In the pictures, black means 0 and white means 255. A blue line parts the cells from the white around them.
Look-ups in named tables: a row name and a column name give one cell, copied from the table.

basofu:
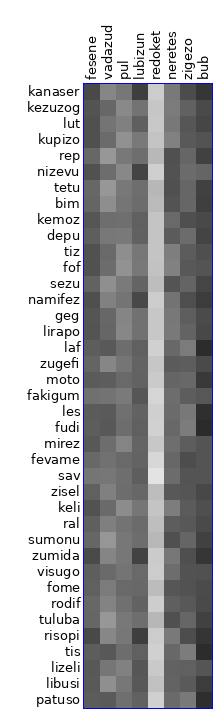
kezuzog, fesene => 83
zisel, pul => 109
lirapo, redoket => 199
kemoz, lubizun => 96
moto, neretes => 101
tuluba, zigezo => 102
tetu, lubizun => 110
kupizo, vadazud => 107
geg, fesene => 85
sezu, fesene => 98
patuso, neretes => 106
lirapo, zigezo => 99
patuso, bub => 46
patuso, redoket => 208
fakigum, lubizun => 86
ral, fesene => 95
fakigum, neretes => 109
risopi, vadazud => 135
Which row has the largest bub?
nizevu

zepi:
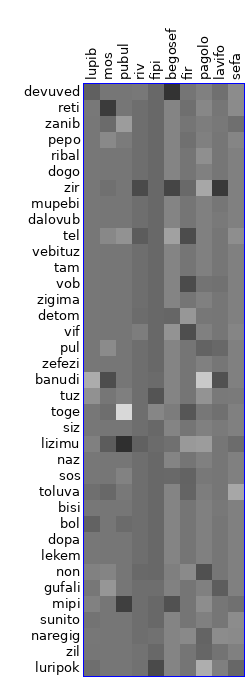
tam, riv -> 110
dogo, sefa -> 128
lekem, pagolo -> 128
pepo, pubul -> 123
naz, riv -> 110
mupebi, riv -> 110
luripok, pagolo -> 174
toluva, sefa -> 167
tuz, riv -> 110
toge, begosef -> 124

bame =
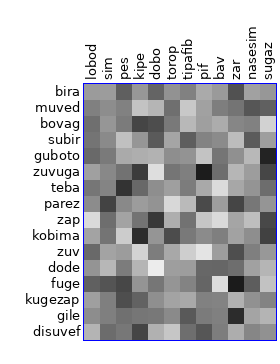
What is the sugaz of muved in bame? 96
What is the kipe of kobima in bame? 44
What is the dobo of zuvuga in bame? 222
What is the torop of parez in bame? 216
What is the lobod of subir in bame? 116
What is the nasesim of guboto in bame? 184
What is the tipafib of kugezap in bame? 169
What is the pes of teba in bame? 51
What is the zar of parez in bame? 69
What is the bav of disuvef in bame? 125
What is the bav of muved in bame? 126

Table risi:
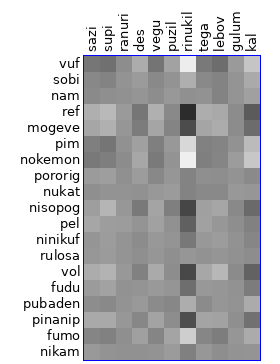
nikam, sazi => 153
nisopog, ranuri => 151
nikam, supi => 147
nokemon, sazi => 121
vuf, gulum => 154
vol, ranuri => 152
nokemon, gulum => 156
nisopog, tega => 160
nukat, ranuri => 147
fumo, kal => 171
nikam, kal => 148
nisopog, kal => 106
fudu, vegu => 153

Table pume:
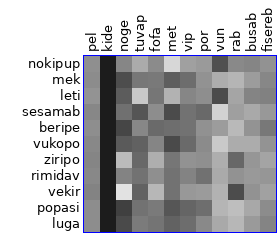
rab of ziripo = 103
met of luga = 98
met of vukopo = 74
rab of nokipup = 137
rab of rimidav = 146
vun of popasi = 181
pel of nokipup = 143
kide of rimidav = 28
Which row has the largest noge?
vekir

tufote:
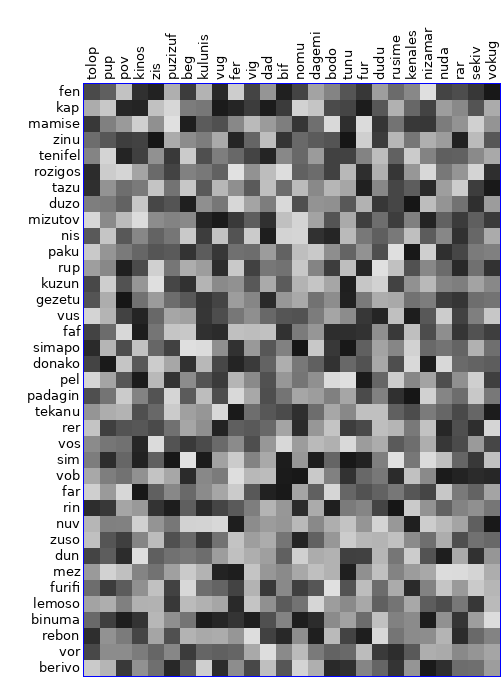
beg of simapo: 223
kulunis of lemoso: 177
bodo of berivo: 41
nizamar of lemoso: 93
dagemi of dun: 172
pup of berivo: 181
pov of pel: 86
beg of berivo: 93
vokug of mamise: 148
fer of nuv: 30
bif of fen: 32
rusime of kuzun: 66
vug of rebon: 172
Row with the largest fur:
mamise

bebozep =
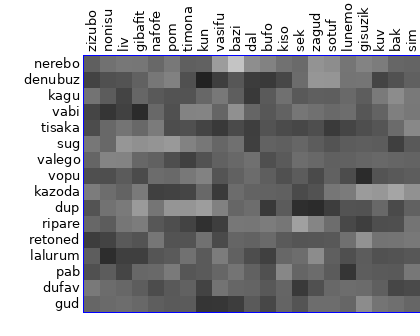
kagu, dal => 57
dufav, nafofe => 76
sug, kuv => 92
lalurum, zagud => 140
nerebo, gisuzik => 131
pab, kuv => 90
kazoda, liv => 99
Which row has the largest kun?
dup

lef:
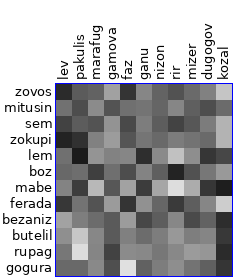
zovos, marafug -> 98
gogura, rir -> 142
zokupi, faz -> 85
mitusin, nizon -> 101
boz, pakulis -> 110
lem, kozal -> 71
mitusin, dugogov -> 78
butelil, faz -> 128
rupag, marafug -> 133
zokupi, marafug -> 129
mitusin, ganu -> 116
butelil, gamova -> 90
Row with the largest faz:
gogura

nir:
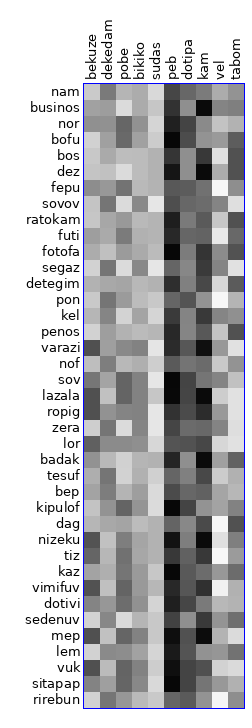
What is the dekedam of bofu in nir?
160
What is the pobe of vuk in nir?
100
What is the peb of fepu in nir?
88
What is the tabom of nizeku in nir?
127
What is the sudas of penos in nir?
182
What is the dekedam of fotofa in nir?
192
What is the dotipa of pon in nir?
84
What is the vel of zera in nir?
132
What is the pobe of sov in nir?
100
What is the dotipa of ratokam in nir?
122
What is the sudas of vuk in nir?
205
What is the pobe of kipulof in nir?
100
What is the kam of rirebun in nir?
147
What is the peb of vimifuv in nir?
40
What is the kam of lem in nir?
146
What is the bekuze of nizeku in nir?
83
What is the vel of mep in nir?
179

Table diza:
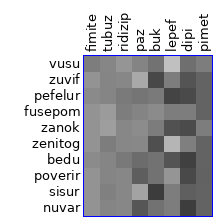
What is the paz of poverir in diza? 94
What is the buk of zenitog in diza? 79
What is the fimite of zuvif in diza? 147
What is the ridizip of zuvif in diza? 135
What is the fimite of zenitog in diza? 147
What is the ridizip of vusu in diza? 149
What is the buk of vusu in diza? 114
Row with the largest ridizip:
vusu

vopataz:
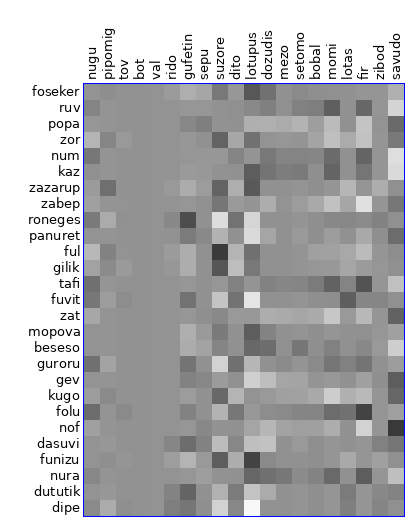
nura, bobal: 131
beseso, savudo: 206
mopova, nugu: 147
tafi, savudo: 192
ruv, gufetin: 150
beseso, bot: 146
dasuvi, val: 147
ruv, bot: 146
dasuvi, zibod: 129
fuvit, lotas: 94
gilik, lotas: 166
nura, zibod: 149
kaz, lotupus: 93
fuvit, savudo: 144
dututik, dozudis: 171
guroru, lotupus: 182
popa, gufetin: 136
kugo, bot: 146
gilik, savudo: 144

